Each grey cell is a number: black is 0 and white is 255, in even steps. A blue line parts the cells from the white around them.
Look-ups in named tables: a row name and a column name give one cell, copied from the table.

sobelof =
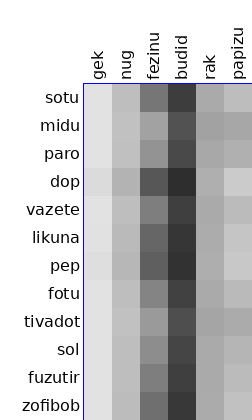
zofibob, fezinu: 111
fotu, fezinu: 132
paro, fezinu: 147
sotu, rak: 170
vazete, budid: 63
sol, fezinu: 141
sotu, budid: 61
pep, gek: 222
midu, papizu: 167

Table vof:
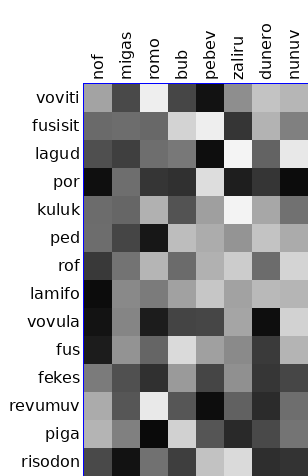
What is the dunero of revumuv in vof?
43
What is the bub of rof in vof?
107
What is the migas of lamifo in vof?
137
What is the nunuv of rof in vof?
212
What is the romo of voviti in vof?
238
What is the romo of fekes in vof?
48
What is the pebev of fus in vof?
160
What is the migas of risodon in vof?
18
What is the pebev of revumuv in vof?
13
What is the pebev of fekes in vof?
69
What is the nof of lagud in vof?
79
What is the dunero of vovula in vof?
14
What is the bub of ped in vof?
189
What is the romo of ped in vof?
23
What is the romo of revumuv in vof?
233
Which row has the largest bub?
fus

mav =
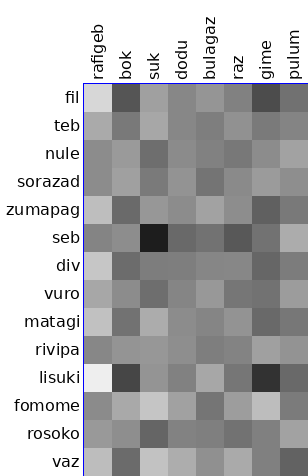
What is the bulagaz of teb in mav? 126
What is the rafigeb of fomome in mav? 139
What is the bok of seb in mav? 141
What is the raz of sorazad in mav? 138
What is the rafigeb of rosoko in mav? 153
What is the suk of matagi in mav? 172
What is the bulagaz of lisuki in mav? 167
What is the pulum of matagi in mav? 119
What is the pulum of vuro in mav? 156

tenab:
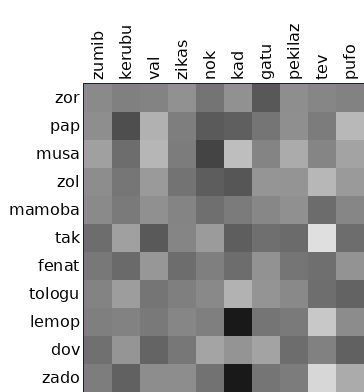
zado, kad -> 25
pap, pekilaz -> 143
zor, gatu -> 88
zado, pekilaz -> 124
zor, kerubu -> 128
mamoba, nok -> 111
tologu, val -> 117
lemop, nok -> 127
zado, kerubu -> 97
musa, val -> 182
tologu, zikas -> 127
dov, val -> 100
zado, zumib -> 125
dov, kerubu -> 149
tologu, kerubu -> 157
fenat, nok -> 127
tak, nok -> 155

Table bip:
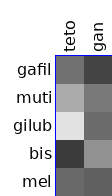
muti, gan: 121
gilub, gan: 108
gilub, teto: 226
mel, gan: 97
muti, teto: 171
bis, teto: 59
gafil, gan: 68
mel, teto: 105
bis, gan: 146
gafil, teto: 113

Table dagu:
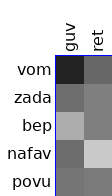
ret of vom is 103
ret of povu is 122
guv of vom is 34
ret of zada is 127
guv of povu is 117
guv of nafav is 109
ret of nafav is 201
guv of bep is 173
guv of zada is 110
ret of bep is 127

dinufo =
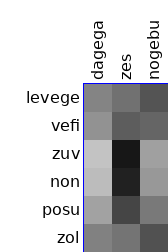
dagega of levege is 132
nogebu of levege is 84
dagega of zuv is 195
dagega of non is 188
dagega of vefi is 146
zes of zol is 116
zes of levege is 113
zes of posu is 69
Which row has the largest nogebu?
zuv

